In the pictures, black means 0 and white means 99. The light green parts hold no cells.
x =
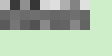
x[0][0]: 75
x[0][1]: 22
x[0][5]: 86
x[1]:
[40, 44, 42, 43, 42, 40, 41, 43, 40]
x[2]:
[35, 46, 37, 32, 53, 38, 39, 52, 39]
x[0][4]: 83

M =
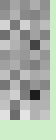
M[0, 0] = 52
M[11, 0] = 87
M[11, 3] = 69
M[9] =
[71, 80, 48, 11, 68]
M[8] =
[46, 72, 46, 58, 52]
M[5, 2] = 59
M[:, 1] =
[64, 69, 47, 71, 69, 62, 67, 50, 72, 80, 49, 42]
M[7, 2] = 75
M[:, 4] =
[56, 59, 73, 51, 71, 58, 62, 69, 52, 68, 69, 76]
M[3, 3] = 63
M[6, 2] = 56
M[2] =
[82, 47, 81, 63, 73]

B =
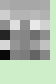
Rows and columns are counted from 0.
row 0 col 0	67
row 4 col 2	52
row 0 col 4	66
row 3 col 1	53
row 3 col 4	55
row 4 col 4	75
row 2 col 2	55
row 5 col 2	48
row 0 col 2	65
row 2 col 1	86

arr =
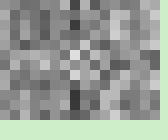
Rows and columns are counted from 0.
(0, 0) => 57
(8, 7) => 37
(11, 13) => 50
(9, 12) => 48
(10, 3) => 51
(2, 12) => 57
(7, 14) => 56
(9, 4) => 48
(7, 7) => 82
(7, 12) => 73
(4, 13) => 55
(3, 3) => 49
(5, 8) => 46
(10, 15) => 46
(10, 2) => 63
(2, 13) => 47
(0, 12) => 47
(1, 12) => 71
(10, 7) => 22
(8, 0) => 66
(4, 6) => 61
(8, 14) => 64
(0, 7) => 27
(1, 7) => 43
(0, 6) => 70
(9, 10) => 72
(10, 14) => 60
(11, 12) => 61
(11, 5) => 57
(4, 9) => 47
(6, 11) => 35
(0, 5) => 52
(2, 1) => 45
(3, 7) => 41
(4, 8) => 77
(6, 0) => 45
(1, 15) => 78
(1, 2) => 51

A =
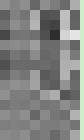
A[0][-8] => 56
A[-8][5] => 40
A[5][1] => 46
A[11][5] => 46
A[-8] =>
[31, 41, 41, 41, 42, 40, 68, 69]
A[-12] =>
[43, 55, 50, 70, 28, 26, 73, 39]
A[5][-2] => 66
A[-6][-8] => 52
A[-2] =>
[49, 50, 49, 53, 48, 48, 51, 45]
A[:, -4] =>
[55, 32, 28, 31, 42, 40, 42, 35, 39, 61, 46, 53, 48, 48]
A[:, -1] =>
[67, 38, 39, 89, 39, 47, 69, 39, 42, 38, 49, 69, 45, 65]
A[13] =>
[53, 52, 55, 46, 48, 41, 48, 65]
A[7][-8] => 38
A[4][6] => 54
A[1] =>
[37, 50, 45, 66, 32, 33, 74, 38]
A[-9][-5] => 54
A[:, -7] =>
[51, 50, 55, 45, 54, 46, 41, 49, 56, 48, 48, 51, 50, 52]
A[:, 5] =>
[48, 33, 26, 18, 42, 42, 40, 38, 36, 67, 47, 46, 48, 41]
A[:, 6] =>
[41, 74, 73, 82, 54, 66, 68, 69, 57, 33, 55, 43, 51, 48]
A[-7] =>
[38, 49, 45, 62, 35, 38, 69, 39]
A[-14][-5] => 40
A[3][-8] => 28

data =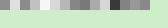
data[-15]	55
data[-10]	84
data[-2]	59
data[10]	83
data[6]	71

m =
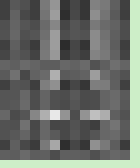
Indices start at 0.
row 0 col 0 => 25
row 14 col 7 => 27
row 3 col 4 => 43
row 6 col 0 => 39
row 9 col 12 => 35
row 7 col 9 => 61
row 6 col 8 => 41
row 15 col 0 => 37
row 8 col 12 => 25
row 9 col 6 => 30
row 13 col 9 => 33
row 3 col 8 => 32
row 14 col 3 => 23
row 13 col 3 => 29
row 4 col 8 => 20
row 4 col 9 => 54
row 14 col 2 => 28
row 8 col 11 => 37
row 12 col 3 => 28
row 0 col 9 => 50
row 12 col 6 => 28
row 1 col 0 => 25
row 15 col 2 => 41
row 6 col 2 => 41
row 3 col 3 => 33
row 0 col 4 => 47
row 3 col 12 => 30
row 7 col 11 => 36
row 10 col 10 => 39
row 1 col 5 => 61
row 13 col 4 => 40
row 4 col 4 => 46
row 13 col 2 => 39
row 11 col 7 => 30
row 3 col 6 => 30
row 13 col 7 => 33
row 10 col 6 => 29
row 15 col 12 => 38
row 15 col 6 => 37

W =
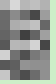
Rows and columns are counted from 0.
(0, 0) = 70
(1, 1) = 54
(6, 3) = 56
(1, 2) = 42
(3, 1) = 47
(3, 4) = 62
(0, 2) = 71
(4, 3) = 82
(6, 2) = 57
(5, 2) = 31
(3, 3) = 39

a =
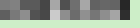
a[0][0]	48
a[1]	[37, 47, 55, 32, 28, 79, 55, 42, 56, 46, 55, 64, 18]
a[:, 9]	[38, 46]
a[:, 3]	[35, 32]

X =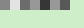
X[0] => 52
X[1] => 88
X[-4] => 59

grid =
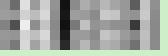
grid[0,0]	59
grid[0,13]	36
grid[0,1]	42
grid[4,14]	73
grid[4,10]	69
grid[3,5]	54
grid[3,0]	59
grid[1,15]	54
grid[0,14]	76
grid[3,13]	53
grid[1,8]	60
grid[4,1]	47
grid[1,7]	61
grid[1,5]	55
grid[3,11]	71
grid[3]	[59, 58, 82, 74, 84, 54, 11, 60, 60, 54, 76, 71, 60, 53, 74, 53]
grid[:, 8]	[67, 60, 75, 60, 71]
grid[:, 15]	[56, 54, 53, 53, 54]
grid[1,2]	81
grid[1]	[61, 59, 81, 73, 84, 55, 9, 61, 60, 54, 78, 76, 59, 57, 78, 54]
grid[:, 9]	[60, 54, 57, 54, 57]
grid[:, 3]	[60, 73, 55, 74, 63]
